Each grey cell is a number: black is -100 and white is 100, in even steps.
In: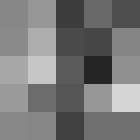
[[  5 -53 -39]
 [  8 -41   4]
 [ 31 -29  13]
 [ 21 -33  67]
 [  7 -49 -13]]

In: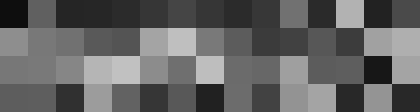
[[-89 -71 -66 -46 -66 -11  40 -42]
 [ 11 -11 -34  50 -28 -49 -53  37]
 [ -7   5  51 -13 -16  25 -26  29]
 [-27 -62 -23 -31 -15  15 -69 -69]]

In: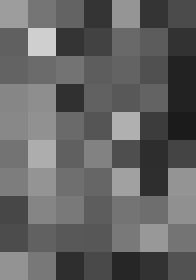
[[ 23 -22  17 -41]
 [-25 -59 -18 -61]
 [-22 -10 -22 -73]
 [  5 -62 -31 -73]
 [  7 -17  38 -79]
 [-10 -25 -39 -47]
 [ -2 -13  26  16]
 [-44  -5  -9  13]
 [-40 -31  -5  -9]
 [ 15 -64 -70 -36]]

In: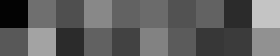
[[-98 -38 -23 -36 -66]
 [-31 -66 -48 -29 -54]]

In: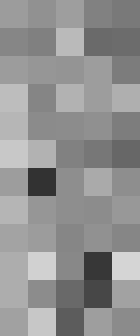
[[ 22  24  -5]
 [  5  46 -15]
 [ 22  16  -3]
 [ 48  40  37]
 [ 43  10  -2]
 [ 57   1 -19]
 [ 23  11  11]
 [ 42  11  19]
 [ 28   5   5]
 [ 36   7  67]
 [ 36 -18  27]
 [ 26 -28   9]]

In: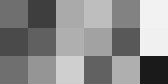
[[-13  33   2]
 [-42  37 -31]
 [-13  62  37]]
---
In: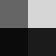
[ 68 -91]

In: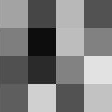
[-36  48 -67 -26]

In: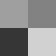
[  2 -58]

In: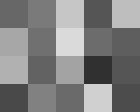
[ 49 -15  28   1]

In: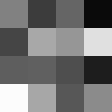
[-92  18 -25  98]

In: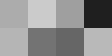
[-76 -20]
